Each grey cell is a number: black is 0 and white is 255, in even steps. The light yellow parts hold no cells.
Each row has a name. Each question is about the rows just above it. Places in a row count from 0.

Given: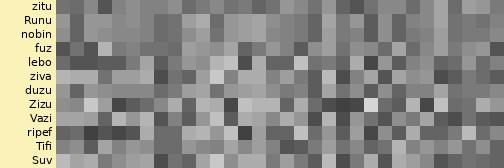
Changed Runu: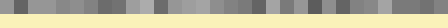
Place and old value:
28, [114]
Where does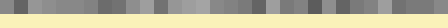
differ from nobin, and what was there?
0, [142]
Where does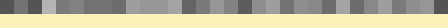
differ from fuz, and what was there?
11, [142]
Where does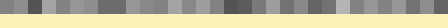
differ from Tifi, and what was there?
2, [92]
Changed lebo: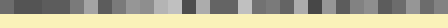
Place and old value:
27, [100]
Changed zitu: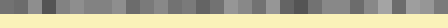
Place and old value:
2, [136]
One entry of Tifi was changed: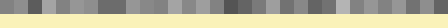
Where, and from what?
17, [92]

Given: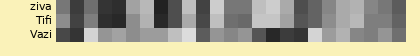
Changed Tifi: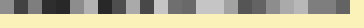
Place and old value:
11, [191]
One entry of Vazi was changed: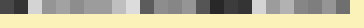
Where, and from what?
11, [149]
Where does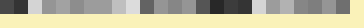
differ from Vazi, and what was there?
10, [92]
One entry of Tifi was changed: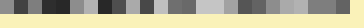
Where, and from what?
21, [184]
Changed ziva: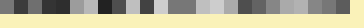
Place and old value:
5, [162]

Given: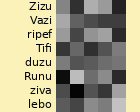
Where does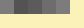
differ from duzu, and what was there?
4, [117]
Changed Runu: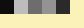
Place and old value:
3, [139]
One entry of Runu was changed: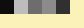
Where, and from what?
4, [42]
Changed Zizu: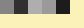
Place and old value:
4, [35]
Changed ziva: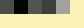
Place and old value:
3, [54]
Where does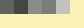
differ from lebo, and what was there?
0, [91]

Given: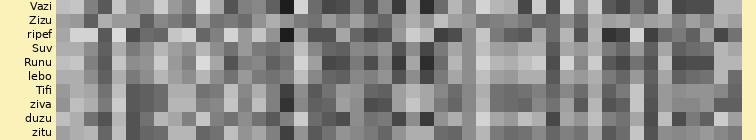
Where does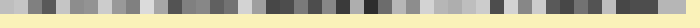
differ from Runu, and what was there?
25, [166]
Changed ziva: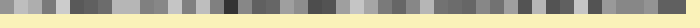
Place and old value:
37, [89]
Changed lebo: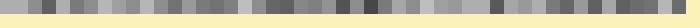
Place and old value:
18, [135]
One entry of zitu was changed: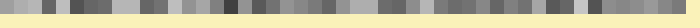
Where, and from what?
40, [108]
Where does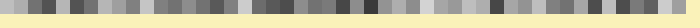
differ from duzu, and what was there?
8, [166]

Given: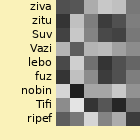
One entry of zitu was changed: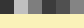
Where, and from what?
5, [126]
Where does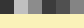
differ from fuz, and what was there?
5, [126]
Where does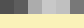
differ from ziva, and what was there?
1, [86]
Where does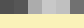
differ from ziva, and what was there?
5, [120]
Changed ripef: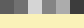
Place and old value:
1, [120]

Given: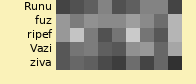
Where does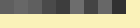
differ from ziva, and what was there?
0, [87]
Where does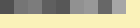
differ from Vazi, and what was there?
0, [87]
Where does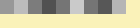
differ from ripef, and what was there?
1, [196]
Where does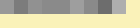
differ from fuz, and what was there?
8, [181]
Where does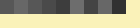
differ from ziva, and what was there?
2, [95]
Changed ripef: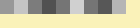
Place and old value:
5, [202]

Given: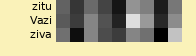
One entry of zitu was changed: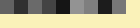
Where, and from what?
1, [54]
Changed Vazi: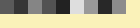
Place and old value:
1, [60]

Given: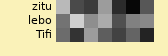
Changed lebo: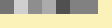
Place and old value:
6, [136]
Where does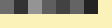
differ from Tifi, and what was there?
2, [156]
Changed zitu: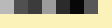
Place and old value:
1, [74]
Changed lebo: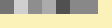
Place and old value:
5, [129]
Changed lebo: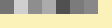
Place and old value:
5, [129]
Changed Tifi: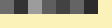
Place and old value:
6, [35]
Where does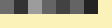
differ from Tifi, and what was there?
3, [94]

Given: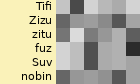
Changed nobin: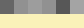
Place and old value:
1, [151]
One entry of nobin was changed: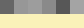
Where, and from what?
3, [145]

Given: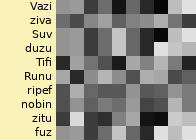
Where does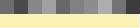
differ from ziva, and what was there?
4, [96]
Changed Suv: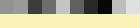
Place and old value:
5, [103]

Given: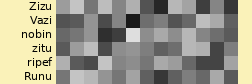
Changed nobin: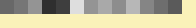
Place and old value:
6, [141]
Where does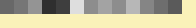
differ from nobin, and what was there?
7, [169]

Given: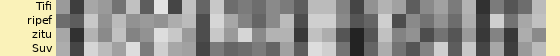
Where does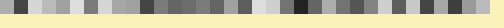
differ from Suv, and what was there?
7, [207]
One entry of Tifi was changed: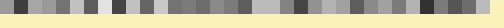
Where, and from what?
12, [109]
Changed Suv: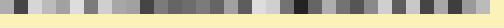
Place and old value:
26, [131]
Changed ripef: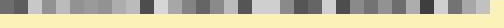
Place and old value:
17, [77]
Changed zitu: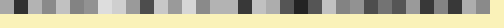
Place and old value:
8, [200]
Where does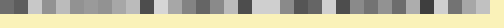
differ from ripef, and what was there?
8, [173]
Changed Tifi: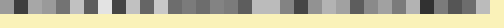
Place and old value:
15, [138]

